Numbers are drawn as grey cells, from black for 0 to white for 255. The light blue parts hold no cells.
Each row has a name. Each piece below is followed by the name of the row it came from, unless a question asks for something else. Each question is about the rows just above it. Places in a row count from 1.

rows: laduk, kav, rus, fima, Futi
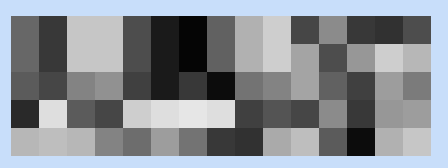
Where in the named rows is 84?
fima, 10
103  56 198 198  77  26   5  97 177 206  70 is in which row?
laduk

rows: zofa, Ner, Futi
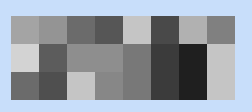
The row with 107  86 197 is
zofa
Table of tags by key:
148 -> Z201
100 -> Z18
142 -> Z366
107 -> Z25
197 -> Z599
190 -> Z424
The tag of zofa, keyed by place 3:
Z25
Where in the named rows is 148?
zofa, 2
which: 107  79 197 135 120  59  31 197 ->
Futi

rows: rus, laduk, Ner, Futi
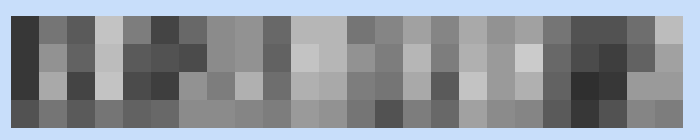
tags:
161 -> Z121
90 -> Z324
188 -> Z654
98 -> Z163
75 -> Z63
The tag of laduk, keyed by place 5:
Z324
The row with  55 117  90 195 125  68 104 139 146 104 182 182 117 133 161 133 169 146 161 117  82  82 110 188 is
rus
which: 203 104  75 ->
laduk

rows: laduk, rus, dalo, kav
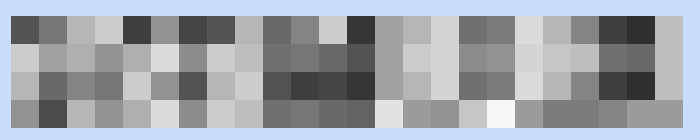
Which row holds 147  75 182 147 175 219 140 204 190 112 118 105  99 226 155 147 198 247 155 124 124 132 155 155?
kav
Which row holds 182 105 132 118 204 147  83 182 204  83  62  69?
dalo
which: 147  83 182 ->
dalo
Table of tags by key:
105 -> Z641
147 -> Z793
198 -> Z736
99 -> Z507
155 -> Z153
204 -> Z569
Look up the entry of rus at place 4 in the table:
Z793

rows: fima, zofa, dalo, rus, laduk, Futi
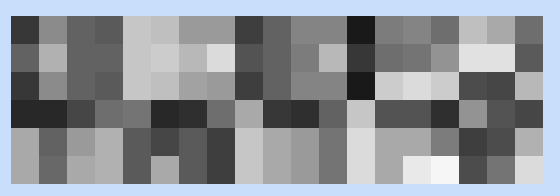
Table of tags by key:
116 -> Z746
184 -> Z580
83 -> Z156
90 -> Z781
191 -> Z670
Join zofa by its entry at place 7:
Z580
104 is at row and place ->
Futi, 2
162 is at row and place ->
dalo, 7

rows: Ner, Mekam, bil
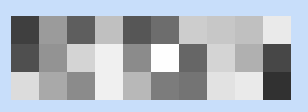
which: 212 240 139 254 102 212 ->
Mekam
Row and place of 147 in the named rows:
Mekam, 2

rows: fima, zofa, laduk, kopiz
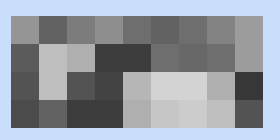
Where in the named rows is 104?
zofa, 7
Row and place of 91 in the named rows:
zofa, 1
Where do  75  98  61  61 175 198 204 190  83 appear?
kopiz
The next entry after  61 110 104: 110
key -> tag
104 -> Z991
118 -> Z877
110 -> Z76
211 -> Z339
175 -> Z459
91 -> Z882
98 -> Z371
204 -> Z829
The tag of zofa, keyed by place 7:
Z991
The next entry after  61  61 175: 198
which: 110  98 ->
fima

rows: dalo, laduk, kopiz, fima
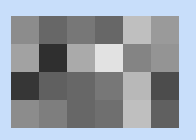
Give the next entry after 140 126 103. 111
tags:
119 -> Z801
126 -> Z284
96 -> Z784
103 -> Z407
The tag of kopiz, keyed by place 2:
Z784
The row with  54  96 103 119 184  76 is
kopiz
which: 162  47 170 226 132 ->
laduk
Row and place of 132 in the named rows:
laduk, 5
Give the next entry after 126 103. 111

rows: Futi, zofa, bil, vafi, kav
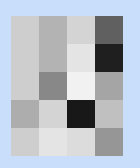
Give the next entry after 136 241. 165
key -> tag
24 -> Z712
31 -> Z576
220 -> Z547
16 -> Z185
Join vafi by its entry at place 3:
Z712
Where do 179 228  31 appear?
zofa
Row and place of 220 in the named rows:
kav, 3
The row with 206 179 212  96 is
Futi

